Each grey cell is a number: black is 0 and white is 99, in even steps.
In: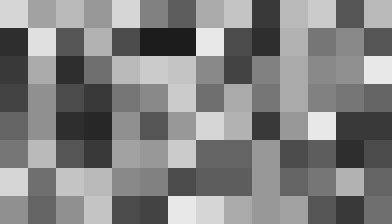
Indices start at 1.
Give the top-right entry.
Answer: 72
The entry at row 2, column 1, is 18
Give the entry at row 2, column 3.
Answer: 33
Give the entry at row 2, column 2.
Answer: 87
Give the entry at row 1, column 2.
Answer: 63
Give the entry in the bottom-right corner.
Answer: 43
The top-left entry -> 83
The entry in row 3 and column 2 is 66
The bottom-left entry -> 56
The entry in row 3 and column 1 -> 22
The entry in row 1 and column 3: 72
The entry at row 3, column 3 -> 18

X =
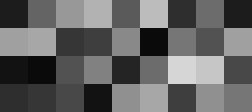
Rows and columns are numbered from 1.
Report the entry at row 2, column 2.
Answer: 65
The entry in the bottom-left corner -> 18
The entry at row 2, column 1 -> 62
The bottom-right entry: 46
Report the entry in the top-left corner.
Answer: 11
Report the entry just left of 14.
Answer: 50
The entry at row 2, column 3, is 21
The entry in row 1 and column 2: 39
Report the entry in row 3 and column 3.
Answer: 32
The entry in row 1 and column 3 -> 59
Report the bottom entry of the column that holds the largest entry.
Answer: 24

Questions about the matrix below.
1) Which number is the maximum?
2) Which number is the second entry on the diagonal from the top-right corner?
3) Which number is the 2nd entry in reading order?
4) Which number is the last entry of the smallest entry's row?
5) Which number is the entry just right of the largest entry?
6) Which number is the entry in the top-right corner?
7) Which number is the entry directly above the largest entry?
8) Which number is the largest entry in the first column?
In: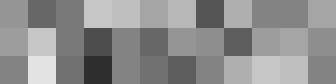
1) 88
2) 64
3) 40
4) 51
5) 44
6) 64
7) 77
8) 61

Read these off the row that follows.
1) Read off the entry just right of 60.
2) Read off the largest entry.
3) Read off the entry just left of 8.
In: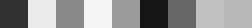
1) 8
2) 95
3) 60

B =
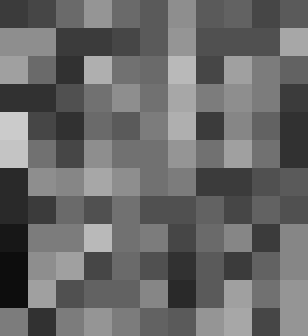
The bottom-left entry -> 48
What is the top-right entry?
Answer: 35
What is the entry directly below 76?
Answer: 16
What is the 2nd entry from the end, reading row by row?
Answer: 27
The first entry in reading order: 23
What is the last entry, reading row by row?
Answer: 58
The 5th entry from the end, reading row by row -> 35
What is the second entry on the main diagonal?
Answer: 55
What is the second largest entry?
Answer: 76
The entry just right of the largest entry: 27
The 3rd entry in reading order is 41
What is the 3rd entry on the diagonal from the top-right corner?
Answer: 62
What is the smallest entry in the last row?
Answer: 19
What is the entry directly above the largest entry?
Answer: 19
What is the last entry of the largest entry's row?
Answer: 19
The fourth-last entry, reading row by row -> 58
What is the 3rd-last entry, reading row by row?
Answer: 65
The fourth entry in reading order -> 58
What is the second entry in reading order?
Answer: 27
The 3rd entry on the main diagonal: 19

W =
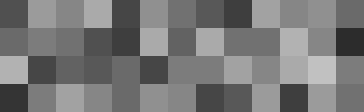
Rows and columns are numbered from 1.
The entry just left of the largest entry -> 66
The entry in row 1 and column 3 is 52
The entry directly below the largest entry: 60
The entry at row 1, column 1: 31
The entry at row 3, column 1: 69
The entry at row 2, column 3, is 44
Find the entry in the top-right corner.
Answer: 41
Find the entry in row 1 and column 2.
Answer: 60
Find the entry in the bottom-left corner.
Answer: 20
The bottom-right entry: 44
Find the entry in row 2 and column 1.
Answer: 41
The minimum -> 17

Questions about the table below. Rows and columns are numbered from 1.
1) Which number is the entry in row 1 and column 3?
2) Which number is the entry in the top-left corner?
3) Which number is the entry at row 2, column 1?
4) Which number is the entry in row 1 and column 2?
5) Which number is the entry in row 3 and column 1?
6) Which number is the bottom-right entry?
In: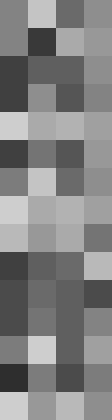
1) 41
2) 51
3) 51
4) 76
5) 25
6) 55

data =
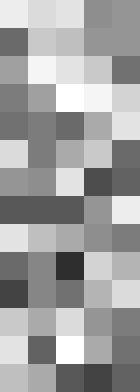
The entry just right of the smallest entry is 82
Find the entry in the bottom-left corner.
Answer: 74
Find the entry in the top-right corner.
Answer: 58
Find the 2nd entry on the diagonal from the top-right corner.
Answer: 58
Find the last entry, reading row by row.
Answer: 38
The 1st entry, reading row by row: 92
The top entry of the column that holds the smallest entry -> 88
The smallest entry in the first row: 55
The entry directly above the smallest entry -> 66
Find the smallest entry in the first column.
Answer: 26
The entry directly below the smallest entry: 44
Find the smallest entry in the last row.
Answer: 26
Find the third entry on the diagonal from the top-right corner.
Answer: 88
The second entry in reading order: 85
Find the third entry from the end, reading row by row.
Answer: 34

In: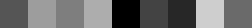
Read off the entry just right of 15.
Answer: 80
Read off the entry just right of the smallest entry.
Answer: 26

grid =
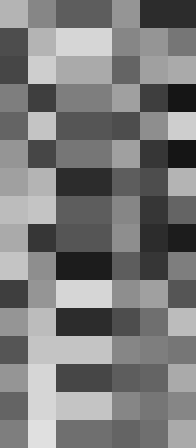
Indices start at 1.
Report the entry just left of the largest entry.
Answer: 49
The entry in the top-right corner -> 17
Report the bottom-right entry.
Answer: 66
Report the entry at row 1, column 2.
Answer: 52
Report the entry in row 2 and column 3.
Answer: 83
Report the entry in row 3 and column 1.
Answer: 27
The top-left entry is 70
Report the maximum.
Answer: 87
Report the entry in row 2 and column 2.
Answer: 70
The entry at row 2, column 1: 30
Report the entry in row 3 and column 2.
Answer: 80
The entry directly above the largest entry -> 83
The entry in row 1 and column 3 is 36

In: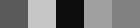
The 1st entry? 35
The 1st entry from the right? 50

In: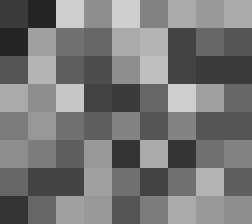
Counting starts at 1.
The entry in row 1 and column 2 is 14
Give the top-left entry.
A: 23
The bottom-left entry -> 20
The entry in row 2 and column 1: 14
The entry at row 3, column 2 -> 70
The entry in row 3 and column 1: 33
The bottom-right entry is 55
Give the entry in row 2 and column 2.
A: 62
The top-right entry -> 66
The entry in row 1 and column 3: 80

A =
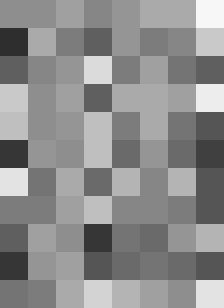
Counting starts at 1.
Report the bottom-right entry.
88
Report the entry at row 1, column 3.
62
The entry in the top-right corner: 96
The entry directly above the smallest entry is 55
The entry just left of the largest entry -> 66
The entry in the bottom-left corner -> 45
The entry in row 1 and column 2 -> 55
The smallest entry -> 18
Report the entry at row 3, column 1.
37
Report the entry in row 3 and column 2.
52
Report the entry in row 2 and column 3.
48
